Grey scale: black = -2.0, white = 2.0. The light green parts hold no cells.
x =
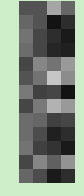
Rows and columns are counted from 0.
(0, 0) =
-0.7
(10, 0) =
-0.2
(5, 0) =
-0.7
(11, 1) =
0.1
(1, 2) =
-1.7
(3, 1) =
-0.9
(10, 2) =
-1.2
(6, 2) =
-0.9
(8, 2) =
-1.0
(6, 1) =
-1.0
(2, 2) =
-1.3
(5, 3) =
0.2
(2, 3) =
-1.6
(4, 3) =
0.4
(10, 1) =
-1.0
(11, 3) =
0.3

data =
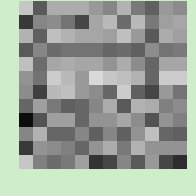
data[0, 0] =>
1.1
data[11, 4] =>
0.5
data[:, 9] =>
[-0.5, -0.1, -0.6, 0.2, -0.4, -0.4, -0.9, 0.7, -0.7, 1.0, 0.3, 0.4]
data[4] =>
[1.0, -0.3, 0.6, 0.7, 0.6, 0.6, 0.3, 0.7, 0.2, -0.4, 0.6, 0.6]
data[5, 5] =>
1.4
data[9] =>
[0.1, 0.8, -0.4, -0.4, 0.1, -0.5, 0.1, -0.5, 0.3, 1.0, -0.4, -0.5]
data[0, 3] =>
0.7
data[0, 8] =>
-0.1
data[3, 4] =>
-0.2
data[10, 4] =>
-0.4
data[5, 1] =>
-0.2
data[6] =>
[0.2, -1.0, 0.9, 1.0, 0.4, 0.2, -0.4, 1.2, -0.5, -0.9, 0.4, -0.2]
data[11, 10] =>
-0.9
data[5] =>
[0.3, -0.2, 1.2, 0.9, 0.4, 1.4, 1.1, 1.0, 0.8, -0.4, 1.2, 1.2]
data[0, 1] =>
-0.6
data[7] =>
[-0.4, 0.5, -0.1, -0.5, -0.4, 0.1, 0.7, -0.6, 0.8, 0.7, 0.0, 0.2]
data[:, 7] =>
[0.8, -0.3, 1.0, -0.3, 0.7, 1.0, 1.2, -0.6, 0.6, -0.5, -0.1, 0.1]
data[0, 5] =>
0.4
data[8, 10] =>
0.3
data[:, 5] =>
[0.4, 0.6, 0.6, -0.2, 0.6, 1.4, 0.2, 0.1, 0.3, -0.5, 0.3, -1.2]
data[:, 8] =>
[-0.1, 0.9, 0.4, -0.5, 0.2, 0.8, -0.5, 0.8, 0.2, 0.3, 0.8, -0.6]
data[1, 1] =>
0.1

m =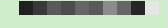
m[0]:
-1.5
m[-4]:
0.2
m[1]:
-1.1
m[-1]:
1.6

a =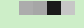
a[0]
0.7
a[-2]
-1.6
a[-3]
0.6

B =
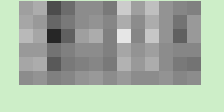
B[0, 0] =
0.5
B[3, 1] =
0.4
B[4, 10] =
0.2
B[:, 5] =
[0.2, 0.3, 0.7, 0.2, 0.1, 0.4]
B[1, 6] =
0.1
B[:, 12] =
[0.0, 0.4, 0.4, 0.1, -0.2, 0.2]
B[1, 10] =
0.3
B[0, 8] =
0.5
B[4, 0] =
0.6
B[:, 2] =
[-0.8, -0.4, -1.4, -0.2, -0.6, 0.0]
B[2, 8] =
0.1
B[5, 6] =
0.2
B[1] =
[0.6, 0.4, -0.4, -0.1, 0.2, 0.3, 0.1, 0.7, 0.2, 0.7, 0.3, -0.2, 0.4]
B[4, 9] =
0.7
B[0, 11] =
0.1
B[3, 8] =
0.3
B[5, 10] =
0.3
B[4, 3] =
-0.1
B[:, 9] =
[1.0, 0.7, 1.1, 0.5, 0.7, 0.2]
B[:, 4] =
[0.2, 0.2, 0.5, 0.2, 0.0, 0.3]

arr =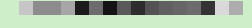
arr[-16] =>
1.1
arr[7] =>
-0.6
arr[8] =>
-1.3
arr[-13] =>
0.6
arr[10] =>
-0.5

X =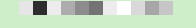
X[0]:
1.6
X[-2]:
0.6
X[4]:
0.2

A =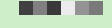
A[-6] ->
-1.0
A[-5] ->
0.0
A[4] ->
0.3

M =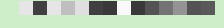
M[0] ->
1.6
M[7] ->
1.9
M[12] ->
-0.7
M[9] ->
-0.7

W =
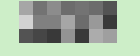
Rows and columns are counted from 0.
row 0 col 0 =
0.6
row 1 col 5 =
0.4
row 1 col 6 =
-1.1
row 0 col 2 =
0.2
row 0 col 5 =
-0.3
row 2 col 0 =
-0.7

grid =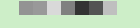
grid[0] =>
0.3
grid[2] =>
1.4
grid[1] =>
0.4
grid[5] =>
-0.7
